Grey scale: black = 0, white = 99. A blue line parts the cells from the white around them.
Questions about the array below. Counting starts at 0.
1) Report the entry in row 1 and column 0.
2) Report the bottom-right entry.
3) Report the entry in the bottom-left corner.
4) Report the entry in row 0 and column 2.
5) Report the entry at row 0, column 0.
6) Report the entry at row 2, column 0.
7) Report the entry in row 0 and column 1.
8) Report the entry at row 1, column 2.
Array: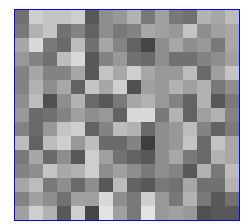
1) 47
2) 34
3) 62
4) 76
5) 44
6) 65
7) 80
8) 76

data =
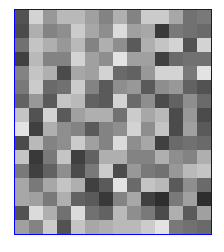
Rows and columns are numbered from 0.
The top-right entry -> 47
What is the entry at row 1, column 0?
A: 29
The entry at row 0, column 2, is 59
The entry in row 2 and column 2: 68
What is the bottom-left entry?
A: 62
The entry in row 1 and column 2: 51
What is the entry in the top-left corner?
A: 32
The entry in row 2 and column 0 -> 44
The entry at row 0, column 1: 82
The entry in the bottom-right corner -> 41

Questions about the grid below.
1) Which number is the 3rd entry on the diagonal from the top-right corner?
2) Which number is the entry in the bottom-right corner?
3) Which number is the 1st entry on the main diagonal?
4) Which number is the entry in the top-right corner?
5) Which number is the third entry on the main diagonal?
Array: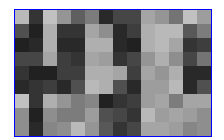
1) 64
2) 55
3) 72
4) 61
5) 68
